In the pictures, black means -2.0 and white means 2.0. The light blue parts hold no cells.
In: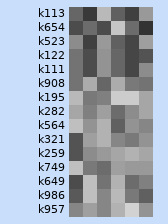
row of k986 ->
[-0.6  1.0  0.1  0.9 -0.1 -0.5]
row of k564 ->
[ 1.0  0.3  0.8 -0.5  0.3  0.1]
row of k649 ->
[-0.8  1.0 -0.2  0.8 -0.3  0.0]
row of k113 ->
[-0.4 -1.1  0.9 -0.5 -1.0  0.4]
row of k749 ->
[ 1.0 -0.1 -0.3  0.5  0.4  0.4]
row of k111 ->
[-0.2 -0.8  0.3 -0.4 -0.9  0.2]

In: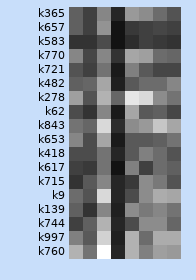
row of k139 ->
[-0.5 -1.2  0.1 -1.5  0.2 -0.1  0.1 -0.2]
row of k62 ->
[-0.8 -1.2  0.1 -1.6  0.6 -0.6 -0.5 -0.9]
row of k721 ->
[-0.7 -1.0 -0.2 -1.6  0.0 -0.6 -0.9 -0.9]
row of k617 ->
[-1.0 -1.1 -0.2 -1.7  0.0 -1.0 -0.3 -0.5]

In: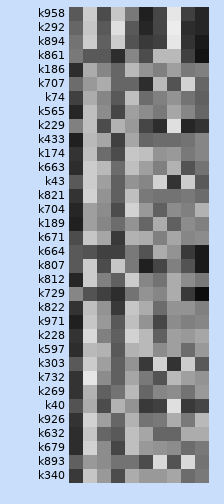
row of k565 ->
[-1.4  1.0  0.2 -0.9  0.5  0.2 -0.1  0.6  0.1 -0.4]
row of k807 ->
[-0.6  1.2 -0.8  1.1 -0.1 -1.5 -0.9  0.0 -0.7 -1.6]
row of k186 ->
[-1.3  0.7  0.1 -0.4  0.9  0.3  0.0  0.5 -0.1  0.0]
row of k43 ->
[-0.6  1.2  0.5 -0.5  0.3  0.1  1.3 -1.2  1.2 -0.6]
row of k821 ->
[-1.2  1.3  0.3 -0.5  1.0 -0.1 -0.2 -0.2 -0.1 -0.3]
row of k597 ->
[-1.3  0.9  0.8 -0.6  0.8  0.9  0.2  0.5 -0.3  0.4]

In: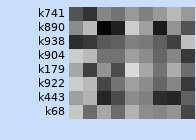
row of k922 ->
[ 1.2  0.9 -0.9 -0.2  0.5  0.2 -0.4  0.1 -1.1]
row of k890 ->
[ 0.2  0.9 -1.9 -1.5  1.2  0.5 -1.6  0.3 -0.7]
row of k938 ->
[-1.3 -1.1 -0.6 -0.5  0.0 -0.1 -0.5 -1.0  1.0]
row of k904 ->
[ 1.2  0.9 -0.2 -0.2  0.5  0.2 -0.4  0.1 -1.1]
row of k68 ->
[ 1.1 -0.3  0.6 -0.3  0.8  0.2  0.1  0.3 -0.9]

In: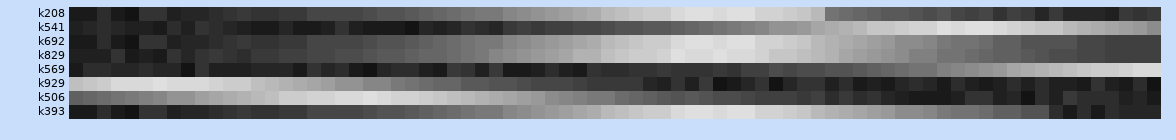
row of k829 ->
[-1.5 -1.5 -1.5 -1.2 -1.6 -1.5 -1.6 -1.2 -1.4 -1.2 -1.1 -1.2 -1.3 -1.1
 -1.1 -1.0 -1.0 -0.9 -0.9 -0.8 -0.8 -0.7 -0.6 -0.6 -0.5 -0.4 -0.4 -0.3
 -0.2 -0.1  0.1  0.2  0.3  0.4  0.5  0.6  0.8  0.8  1.0  1.1  1.2  1.2
  1.3  1.5  1.4  1.4  1.5  1.4  1.4  1.3  1.1  1.1  1.0  0.9  0.8  0.6
  0.5  0.4  0.3  0.2  0.0  0.0 -0.2 -0.2 -0.3 -0.4 -0.5 -0.5 -0.6 -0.7
 -0.8 -0.8 -0.9 -0.9 -1.0 -1.0 -1.0 -1.0]
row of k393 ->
[-1.6 -1.6 -1.3 -1.6 -1.7 -1.2 -1.2 -1.5 -1.4 -1.4 -1.3 -1.2 -1.1 -1.2
 -1.2 -1.1 -1.1 -0.9 -0.9 -0.9 -0.9 -0.8 -0.7 -0.7 -0.6 -0.5 -0.4 -0.3
 -0.2 -0.1 -0.1  0.1  0.2  0.3  0.4  0.5  0.6  0.7  0.9  1.0  1.1  1.2
  1.2  1.4  1.5  1.5  1.4  1.5  1.5  1.3  1.3  1.2  1.1  0.9  0.8  0.7
  0.6  0.5  0.4  0.2  0.2  0.1 -0.1 -0.2 -0.2 -0.3 -0.5 -0.5 -0.7 -0.7
 -1.3 -1.6 -1.3 -1.6 -1.3 -1.4 -1.4 -1.4]
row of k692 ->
[-1.6 -1.6 -1.3 -1.6 -1.7 -1.2 -1.2 -1.5 -1.4 -1.4 -1.3 -1.2 -1.1 -1.2
 -1.2 -1.1 -1.1 -0.9 -0.9 -0.9 -0.9 -0.8 -0.7 -0.7 -0.6 -0.5 -0.4 -0.3
 -0.2 -0.1 -0.1  0.1  0.2  0.3  0.4  0.5  0.6  0.7  0.9  1.0  1.1  1.2
  1.2  1.4  1.5  1.5  1.4  1.5  1.5  1.3  1.3  1.2  1.1  0.9  0.8  0.7
  0.6  0.5  0.4  0.2  0.2  0.1 -0.1 -0.2 -0.2 -0.3 -0.5 -0.5 -0.7 -0.7
 -0.7 -0.7 -0.9 -0.9 -1.0 -1.0 -1.0 -1.0]
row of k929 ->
[ 1.0  1.1  1.2  1.4  1.4  1.4  1.5  1.4  1.4  1.4  1.3  1.2  1.2  1.0
  0.9  0.8  0.7  0.6  0.5  0.3  0.3  0.1  0.1 -0.1 -0.2 -0.3 -0.4 -0.4
 -0.6 -0.6 -0.7 -0.7 -0.8 -0.9 -0.9 -0.9 -1.0 -1.1 -1.1 -1.1 -1.1 -1.4
 -1.5 -1.2 -1.5 -1.1 -1.7 -1.6 -1.4 -1.2 -1.7 -1.4 -1.2 -1.2 -1.5 -1.3
 -1.6 -1.5 -1.6 -1.4 -1.3 -1.4 -1.6 -1.3 -1.5 -1.6 -1.5 -1.3 -1.5 -1.3
 -1.5 -1.5 -1.6 -1.2 -1.5 -1.6 -1.3 -1.7]

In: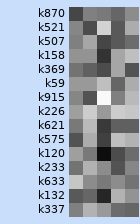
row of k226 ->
[0.5 1.2 0.4 1.2 1.1]
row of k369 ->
[-0.2 -0.5 -0.8  0.6 -0.7]
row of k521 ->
[ 0.1 -0.8  1.3 -0.6  0.7]
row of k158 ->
[ 0.3  0.3 -1.2  0.6  1.0]
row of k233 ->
[-0.2  0.8  0.2 -0.7  0.1]
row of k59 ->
[ 0.4  0.4  1.0 -0.4  0.7]

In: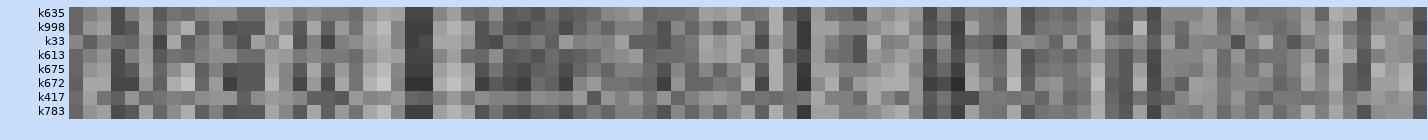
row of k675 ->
[-0.4  0.3  0.5 -0.8 -0.6  0.5 -0.4  0.2  0.7 -0.5  0.0 -0.7 -0.6 -0.6
  0.6  0.1 -0.6  0.6 -0.5  0.4 -0.2  0.6  0.9  0.1 -1.0 -1.0  0.5  0.8
  0.5 -0.7 -0.2 -0.7 -0.8 -0.5 -0.4 -0.8 -0.4 -0.1 -0.4  0.0  0.0 -0.3
 -0.7  0.1 -0.4  0.1 -0.4  0.1  0.5 -0.5  0.7 -0.1 -1.1  0.5  0.5  0.0
  0.0  0.2  0.5  0.7  0.1 -0.7 -0.4 -1.0  0.5 -0.1 -0.2  0.6 -0.6 -0.2
 -0.1 -0.2  0.1  0.7 -0.3 -0.6  0.5 -0.9  0.1  0.0 -0.1  0.3 -0.3  0.1
 -0.2  0.3 -0.3  0.0  0.6  0.0  0.6 -0.4 -0.7  0.8  0.4  0.7 -0.8]
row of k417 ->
[-0.3  0.5 -0.2 -0.5  0.3 -0.3 -0.2  0.0 -0.1  0.2  0.3  0.3 -0.5  0.2
  0.4  0.3  0.1 -0.5 -0.5 -0.6  0.4  0.1  0.2  0.4 -0.4 -0.5  0.0  0.4
 -0.1  0.2  0.0  0.0 -0.2  0.2  0.1  0.0  0.4 -0.6  0.3  0.0  0.3 -0.2
  0.3 -0.4  0.0  0.3  0.4  0.2 -0.3 -0.2 -0.3 -0.2 -0.1  0.6  0.0  0.0
 -0.3  0.6  0.1 -0.3  0.3 -0.6 -0.2 -0.8 -0.8 -0.1 -0.1 -0.2 -0.1 -0.4
  0.2 -0.4 -0.2  0.6 -0.4 -0.7 -0.2 -0.6 -0.5  0.1  0.4  0.3 -0.1  0.3
 -0.2 -0.4 -0.1 -0.1 -0.2 -0.1  0.4 -0.1  0.2  0.4  0.2  0.4 -0.4]

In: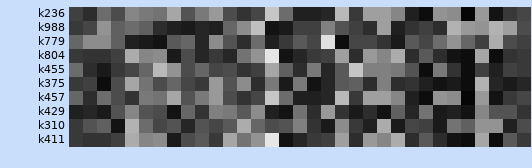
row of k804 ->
[-1.1 -1.2 -1.2 -1.0  0.7  0.1  0.2 -1.6 -0.8 -1.4 -1.1 -1.4 -0.2  0.3
  1.6 -1.7 -1.4 -1.1 -1.0  0.5 -1.3  0.4  0.1  0.7 -1.3 -0.6 -1.3 -1.7
 -1.8  0.6 -1.8 -1.2 -1.1]
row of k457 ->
[-0.4 -1.3 -0.3 -0.8 -1.2 -0.1 -0.2  0.6 -0.7 -0.1  0.4 -0.8 -1.2 -0.9
  1.1 -0.3 -1.5 -1.5 -1.4  0.9 -1.1  0.5  0.5  0.1 -1.5 -1.8  0.3  0.2
 -1.9  0.4 -1.7 -1.1 -0.9]
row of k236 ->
[-1.0 -1.3 -0.3 -0.8  0.1 -0.1 -0.2  0.6 -0.7 -0.1  0.4 -0.8 -1.2 -0.9
  1.1 -0.3 -1.5 -1.5 -1.4  0.9 -1.1  0.5  0.5  0.1 -1.5 -1.8  0.3  0.2
 -1.9  0.4 -1.7 -1.1 -0.9]
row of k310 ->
[-1.1 -0.7 -0.5 -1.7  0.8 -0.3 -0.9 -0.7 -1.4 -0.7 -0.9 -0.6  0.7 -0.4
 -0.8 -0.7  0.0 -1.2 -1.6  0.2 -1.1 -1.5  0.7 -1.6 -0.9 -1.0 -1.6 -0.2
 -0.5  0.3  0.3 -1.5 -0.8]
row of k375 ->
[-1.1 -1.0 -1.8 -0.8  0.6 -0.2 -0.8 -0.4 -0.9 -1.1  0.4 -0.7  0.2 -1.3
 -0.1 -1.6 -0.1 -1.7 -1.4 -0.6 -0.5 -1.3  0.0 -1.3 -1.2 -1.5 -1.7 -1.6
 -1.8  0.8 -1.4 -1.6 -1.4]

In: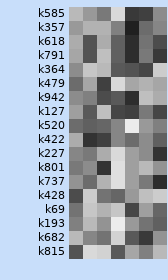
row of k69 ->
[-0.2  1.1  0.8  1.1 -0.9  0.5 -0.4]
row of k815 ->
[-0.7  1.4  1.3 -0.6  0.6  0.0  0.9]
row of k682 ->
[ 0.9  0.1 -0.2  1.3 -0.6 -1.1  0.3]
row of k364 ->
[ 0.2  1.1  0.9 -0.6 -0.7 -0.9  1.2]
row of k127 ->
[ 0.5 -0.6  1.0 -0.9 -1.0 -0.1 -0.9]

